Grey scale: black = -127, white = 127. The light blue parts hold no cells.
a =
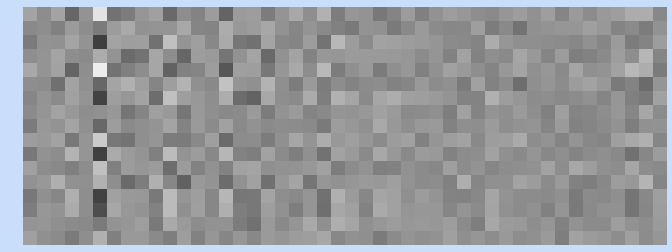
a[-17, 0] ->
35
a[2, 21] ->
-12
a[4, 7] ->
0
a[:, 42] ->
[30, 4, 27, 29, 34, -5, 22, 23, 18, 31, 9, 13, 29, 15, 17, 30, 13]
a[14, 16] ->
-7
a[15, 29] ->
23
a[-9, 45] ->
18
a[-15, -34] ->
31
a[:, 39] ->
[26, 22, 7, -1, 37, 28, 12, 4, 2, 19, 4, 40, 1, -5, -5, 18, 34]
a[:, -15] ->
[23, 8, 9, 34, 25, -4, 3, 33, 15, 35, 12, 12, 46, 2, 20, 11, 15]
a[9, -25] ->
45
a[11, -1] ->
10
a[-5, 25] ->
24
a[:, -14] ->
[14, 30, 4, 2, 14, 33, 3, 4, 14, 9, 14, 19, 6, 8, 11, -1, 22]
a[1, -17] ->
11
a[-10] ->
[11, 21, 34, 25, 14, 16, 24, -10, 5, 31, 25, -9, 25, 15, 9, 11, 26, -3, 19, 26, 4, 9, 21, 19, 24, 33, 26, 10, 12, 15, -1, 33, 4, 20, 15, 27, 14, 0, 31, 4, 6, 13, 23, 6, 39, 11]
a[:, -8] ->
[5, 22, 11, 27, 10, 12, 9, 31, 26, 4, 15, 13, 26, 16, 21, 1, -1]
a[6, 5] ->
-60
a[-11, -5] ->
5
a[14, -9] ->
1
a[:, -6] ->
[12, 31, 17, 2, 16, 34, 17, 6, 5, 8, 12, 29, -1, 11, 10, 11, 27]
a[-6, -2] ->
13
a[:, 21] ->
[49, 10, -12, 24, 57, -3, -1, 9, -5, 45, -13, 33, 22, -14, -16, 15, 39]
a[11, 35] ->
15
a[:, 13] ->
[28, 4, 8, 26, 29, 9, 14, 15, 11, 31, 8, 17, 19, 7, 7, 18, 22]
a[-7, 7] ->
27
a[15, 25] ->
23
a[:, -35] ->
[13, 40, 20, -25, 2, 51, 30, -9, 3, -4, 19, 27, -30, 21, 16, 26, 30]
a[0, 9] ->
32
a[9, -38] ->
15
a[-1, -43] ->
-4
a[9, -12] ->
30
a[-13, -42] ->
14

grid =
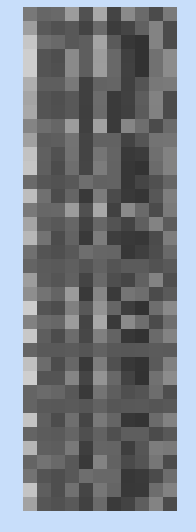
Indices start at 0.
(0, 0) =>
-7
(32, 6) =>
-29
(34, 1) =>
-33
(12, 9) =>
-47
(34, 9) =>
-18
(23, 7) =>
-72
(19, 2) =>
-42
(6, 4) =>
-63
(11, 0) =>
70
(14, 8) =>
-21
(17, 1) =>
-43
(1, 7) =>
-58
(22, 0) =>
1
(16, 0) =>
55
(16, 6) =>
-65
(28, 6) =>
-41
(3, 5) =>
28
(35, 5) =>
-21
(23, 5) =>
0
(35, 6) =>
-69
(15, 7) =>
-60
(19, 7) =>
-58
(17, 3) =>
-39
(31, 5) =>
-26
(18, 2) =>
-38
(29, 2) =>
-51
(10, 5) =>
-10
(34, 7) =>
-71
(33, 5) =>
-23
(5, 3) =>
-6
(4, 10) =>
12
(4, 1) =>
-43
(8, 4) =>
-63
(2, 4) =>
-33
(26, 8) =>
-77
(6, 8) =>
-34
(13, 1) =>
-15
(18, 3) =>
-32

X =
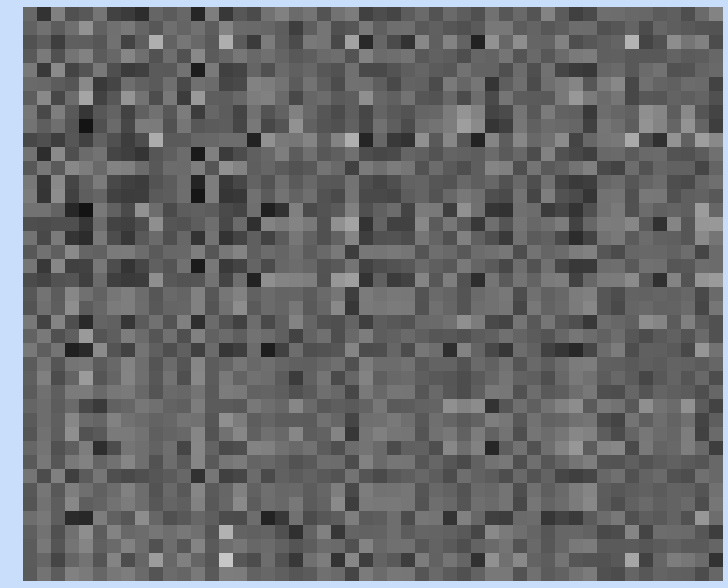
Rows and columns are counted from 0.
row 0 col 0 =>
-23
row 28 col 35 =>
-16
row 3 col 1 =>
-5
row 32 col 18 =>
-32
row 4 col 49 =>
-22
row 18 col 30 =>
-39
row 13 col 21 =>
-45
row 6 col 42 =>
-9
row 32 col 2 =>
-41
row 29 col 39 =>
-14
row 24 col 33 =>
-55
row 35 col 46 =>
-28
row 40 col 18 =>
-32
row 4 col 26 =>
-44
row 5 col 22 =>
-51
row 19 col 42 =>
-4
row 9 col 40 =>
-24
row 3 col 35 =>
-43
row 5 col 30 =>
-5
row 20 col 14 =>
-9
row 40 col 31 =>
-47
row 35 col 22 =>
10
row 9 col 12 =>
-24
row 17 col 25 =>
-10
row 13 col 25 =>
-54
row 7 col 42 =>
-25
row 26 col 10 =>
-12
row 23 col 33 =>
-31
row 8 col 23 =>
-30
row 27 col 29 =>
-22
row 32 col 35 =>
-48
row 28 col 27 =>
-35
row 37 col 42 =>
-51
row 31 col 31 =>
-17
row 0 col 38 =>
-36
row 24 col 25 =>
-49
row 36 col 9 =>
-25
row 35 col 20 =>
-36
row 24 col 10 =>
-49
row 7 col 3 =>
-38
